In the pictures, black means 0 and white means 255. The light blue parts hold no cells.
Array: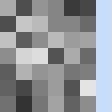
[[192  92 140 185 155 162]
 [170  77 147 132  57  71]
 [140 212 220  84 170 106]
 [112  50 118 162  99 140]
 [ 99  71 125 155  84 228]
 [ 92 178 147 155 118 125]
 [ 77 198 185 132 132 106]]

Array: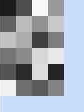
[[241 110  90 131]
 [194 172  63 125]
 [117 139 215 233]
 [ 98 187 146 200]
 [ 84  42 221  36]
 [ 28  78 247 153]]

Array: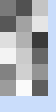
[[243 202 102]
 [222 177  57]
 [156 250  94]
 [129 208 148]
 [122  81 196]
 [ 87 162 229]]

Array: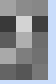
[[168 127 114]
 [162 140 134]
 [100  85 120]
 [ 92 175 108]
 [ 57 211  63]]

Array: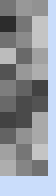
[[188 106 160]
 [174 133 113]
 [160 119 196]
 [127  98  66]
 [119 152 146]
 [113 140 196]
 [106  74  82]
 [ 98 146 168]
 [ 82 152 174]
 [ 66  74 168]
 [ 43 119 196]]

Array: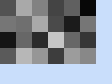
[[118 111 169  74  27 118]
 [ 90 183 150  61 156 136]
 [ 82 169 130  68  96   7]
 [ 21 103  42 198 103  54]]

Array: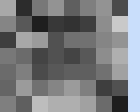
[[168  44 120 147  95 127 147  75]
 [133  88  30  56  50  62 141 201]
 [127  95 189 175 175 161 107  30]
 [120 107  68  81  68  88 141 175]
 [107 127  75  88  95  95 113 161]
 [101 155 113 133 155 127  62  81]
 [ 62 168 155  81 113 113 133 147]]
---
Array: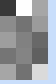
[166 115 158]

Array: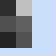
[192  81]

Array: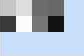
[104 119]

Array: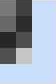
[ 64 105]

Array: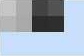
[83 44]

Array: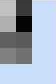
[ 58 175]

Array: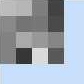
[ 67 119 169 130]
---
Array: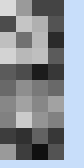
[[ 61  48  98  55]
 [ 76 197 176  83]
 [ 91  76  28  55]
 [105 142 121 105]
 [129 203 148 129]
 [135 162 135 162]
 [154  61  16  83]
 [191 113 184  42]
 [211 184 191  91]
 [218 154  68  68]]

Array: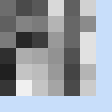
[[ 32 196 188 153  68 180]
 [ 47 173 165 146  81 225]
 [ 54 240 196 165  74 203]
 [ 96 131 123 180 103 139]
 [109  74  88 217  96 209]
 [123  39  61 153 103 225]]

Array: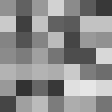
[[ 69 160 187 124 173 166 117]
 [132  83 132 187  69 153 145]
 [139 124 160 117  77  77 216]
 [145  97 153 210 139  90  56]
 [153  50 103  56 224 230 216]
 [179 166 179 173 202 124 109]
 [202  63 194  97  90 194 194]]

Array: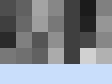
[[ 42 128  85 143  63  71 135]
 [ 63 104 158 120  63  34 150]
 [ 78  97 164 135  63  27 128]
 [120 112  97 171  63 209 177]]

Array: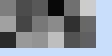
[[ 42 153 147 190  82  96]
 [126  76  88   8 112 204]
 [161  69 120 139  48 104]]

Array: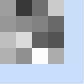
[[150 138 130 105]
 [157  56 112 204]
 [177 144 252 171]
 [191 218  97  82]]

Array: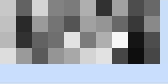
[[184  49  98 110 226 122 176 246  21  77]
 [192  41 155 116  84 161 149 104  56 136]
 [200  98 212 130 122 176  49 161  77 104]
 [220 155  90 149 169 212 226  70  14  70]]

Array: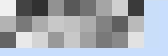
[[100 232 212 153 199 159 121 137 225]
 [179 121 172 199 192 172 129  94 186]
 [240  66  50 145  87 114 165 206  58]]
